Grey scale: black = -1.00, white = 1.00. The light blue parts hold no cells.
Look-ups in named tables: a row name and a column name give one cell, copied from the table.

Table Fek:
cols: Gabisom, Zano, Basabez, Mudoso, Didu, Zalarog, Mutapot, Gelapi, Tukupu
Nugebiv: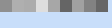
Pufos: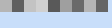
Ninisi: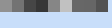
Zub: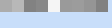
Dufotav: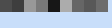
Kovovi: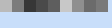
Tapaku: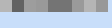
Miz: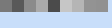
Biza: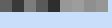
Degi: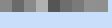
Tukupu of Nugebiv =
-0.20
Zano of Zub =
0.44
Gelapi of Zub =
0.17
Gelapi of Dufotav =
-0.31
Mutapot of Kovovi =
0.12
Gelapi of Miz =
0.15
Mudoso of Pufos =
0.63
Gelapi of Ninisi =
-0.20
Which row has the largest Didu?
Zub

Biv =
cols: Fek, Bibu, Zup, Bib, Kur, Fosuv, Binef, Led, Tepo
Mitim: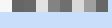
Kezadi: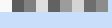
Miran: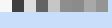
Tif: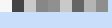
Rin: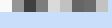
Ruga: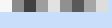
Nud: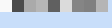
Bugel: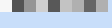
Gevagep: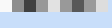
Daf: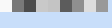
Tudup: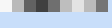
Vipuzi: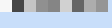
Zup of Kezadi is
0.00
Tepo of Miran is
0.16
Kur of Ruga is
0.77
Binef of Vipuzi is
-0.21
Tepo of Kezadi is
0.10
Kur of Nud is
-0.25
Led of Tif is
0.41
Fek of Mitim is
0.94
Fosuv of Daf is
-0.28
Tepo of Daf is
0.20

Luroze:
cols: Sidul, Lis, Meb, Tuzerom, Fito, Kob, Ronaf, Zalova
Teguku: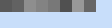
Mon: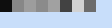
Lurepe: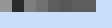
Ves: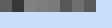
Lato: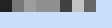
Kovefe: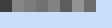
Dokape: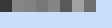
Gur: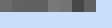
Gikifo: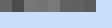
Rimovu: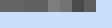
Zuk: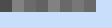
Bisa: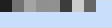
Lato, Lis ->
-0.06
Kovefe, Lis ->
0.05
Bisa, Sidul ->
-0.76
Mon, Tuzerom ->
0.09
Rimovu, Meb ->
-0.25
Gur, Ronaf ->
-0.44
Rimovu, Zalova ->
-0.26
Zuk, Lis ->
0.01
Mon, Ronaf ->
0.65
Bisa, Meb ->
0.29
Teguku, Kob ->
-0.37
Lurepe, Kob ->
-0.32
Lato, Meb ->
0.23

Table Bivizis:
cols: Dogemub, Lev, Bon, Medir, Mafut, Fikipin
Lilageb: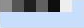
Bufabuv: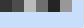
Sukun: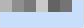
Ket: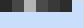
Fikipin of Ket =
-0.65
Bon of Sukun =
-0.04
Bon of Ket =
0.41
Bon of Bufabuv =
0.46
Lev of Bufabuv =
-0.40
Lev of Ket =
-0.44

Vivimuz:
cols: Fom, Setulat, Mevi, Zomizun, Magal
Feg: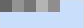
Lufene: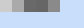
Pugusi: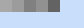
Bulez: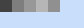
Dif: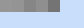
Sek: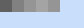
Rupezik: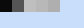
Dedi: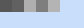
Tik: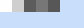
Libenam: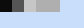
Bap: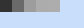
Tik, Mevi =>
-0.28
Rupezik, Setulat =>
-0.33
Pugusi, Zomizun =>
0.14
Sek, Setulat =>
0.01
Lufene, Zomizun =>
-0.20
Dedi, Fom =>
-0.32
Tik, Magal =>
-0.32
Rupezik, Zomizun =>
0.44
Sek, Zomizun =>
0.29
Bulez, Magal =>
0.13
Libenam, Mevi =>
0.55
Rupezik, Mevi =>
0.50
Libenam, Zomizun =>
0.37
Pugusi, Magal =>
-0.22
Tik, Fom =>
0.99
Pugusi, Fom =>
0.32
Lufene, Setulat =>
0.33
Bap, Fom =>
-0.61

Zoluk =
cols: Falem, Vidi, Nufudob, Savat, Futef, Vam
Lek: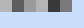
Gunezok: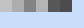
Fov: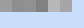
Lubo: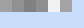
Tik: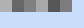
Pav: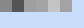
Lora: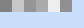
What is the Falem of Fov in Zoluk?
0.23
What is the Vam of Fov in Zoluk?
0.30
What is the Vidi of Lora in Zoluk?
0.56
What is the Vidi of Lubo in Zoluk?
0.14
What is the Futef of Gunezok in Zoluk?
-0.32
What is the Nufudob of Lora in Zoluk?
0.17
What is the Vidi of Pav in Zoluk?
-0.34
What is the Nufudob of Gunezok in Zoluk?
0.03
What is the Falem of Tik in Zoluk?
0.39
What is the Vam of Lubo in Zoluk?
0.29
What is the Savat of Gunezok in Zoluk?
0.41

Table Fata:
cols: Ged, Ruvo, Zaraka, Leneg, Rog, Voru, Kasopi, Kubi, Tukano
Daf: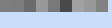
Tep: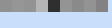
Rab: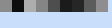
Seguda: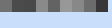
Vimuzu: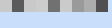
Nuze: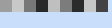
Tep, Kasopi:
0.08
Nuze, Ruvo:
0.57
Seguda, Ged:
-0.11
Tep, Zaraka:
0.15
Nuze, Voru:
-0.03
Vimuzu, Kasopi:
0.21
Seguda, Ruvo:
-0.41
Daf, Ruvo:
-0.03
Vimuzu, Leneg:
0.61
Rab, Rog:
-0.39
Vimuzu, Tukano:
-0.37
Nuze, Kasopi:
-0.66
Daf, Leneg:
0.20
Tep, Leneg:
0.42
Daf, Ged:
-0.02
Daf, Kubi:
0.20

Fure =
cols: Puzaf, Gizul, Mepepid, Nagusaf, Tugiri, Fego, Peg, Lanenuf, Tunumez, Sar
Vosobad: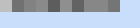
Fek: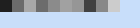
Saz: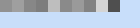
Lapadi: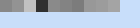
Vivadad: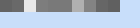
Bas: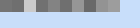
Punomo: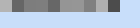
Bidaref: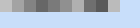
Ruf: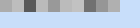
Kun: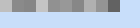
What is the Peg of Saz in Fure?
0.21
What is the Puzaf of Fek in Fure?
-0.76
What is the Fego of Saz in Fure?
0.08
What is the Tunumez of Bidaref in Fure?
-0.30
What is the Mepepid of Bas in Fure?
0.59
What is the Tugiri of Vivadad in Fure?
-0.05
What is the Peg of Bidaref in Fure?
0.38
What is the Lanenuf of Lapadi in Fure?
0.19
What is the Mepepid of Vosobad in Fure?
0.02
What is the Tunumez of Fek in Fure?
0.07
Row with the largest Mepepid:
Vivadad

